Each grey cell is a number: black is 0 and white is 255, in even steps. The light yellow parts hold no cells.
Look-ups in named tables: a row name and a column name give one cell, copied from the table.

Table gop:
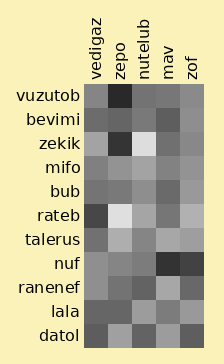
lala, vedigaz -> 102
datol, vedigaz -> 93
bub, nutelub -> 142
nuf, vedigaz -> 143
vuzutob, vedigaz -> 133
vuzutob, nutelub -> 115
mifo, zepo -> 147
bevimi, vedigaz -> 108
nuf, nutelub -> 124

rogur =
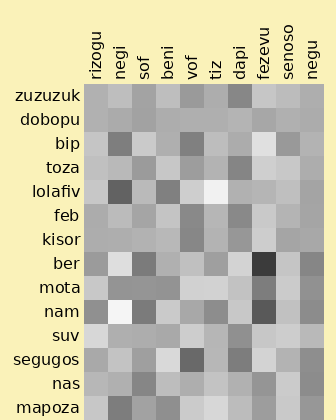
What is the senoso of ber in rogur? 197
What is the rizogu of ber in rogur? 155
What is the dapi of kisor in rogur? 151
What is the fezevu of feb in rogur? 201
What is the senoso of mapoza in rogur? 201
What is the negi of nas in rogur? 176
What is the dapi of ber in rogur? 211

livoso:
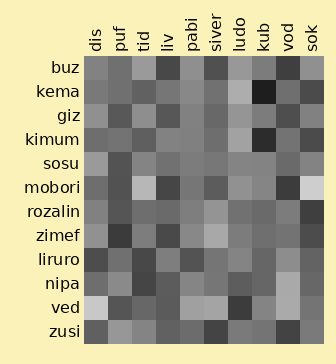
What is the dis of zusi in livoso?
96
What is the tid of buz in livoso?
154
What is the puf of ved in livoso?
85
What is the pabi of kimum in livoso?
128
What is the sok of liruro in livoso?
99
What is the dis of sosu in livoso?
154
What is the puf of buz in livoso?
112
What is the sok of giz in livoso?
129
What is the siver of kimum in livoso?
110
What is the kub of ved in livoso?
132
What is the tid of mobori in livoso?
183
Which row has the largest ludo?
kema

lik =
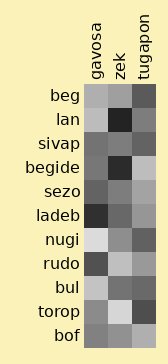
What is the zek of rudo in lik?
191
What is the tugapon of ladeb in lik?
150
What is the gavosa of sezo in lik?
99
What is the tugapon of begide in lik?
189
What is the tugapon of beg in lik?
90
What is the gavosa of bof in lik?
129
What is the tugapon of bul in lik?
105
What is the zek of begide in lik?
43
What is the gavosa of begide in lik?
119
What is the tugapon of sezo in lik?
163
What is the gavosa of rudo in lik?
81
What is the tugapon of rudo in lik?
153
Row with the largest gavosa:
nugi

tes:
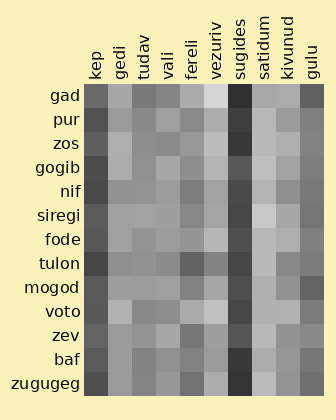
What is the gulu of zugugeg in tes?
111
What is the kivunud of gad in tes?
171
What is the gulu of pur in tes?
127
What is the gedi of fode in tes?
161
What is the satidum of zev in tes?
184
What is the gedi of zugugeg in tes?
153
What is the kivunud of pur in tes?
155
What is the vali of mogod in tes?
159
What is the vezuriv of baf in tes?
154
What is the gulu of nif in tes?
120
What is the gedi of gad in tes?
167
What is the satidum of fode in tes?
184
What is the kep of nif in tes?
73
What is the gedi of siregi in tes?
161
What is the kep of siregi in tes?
91
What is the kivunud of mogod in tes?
146

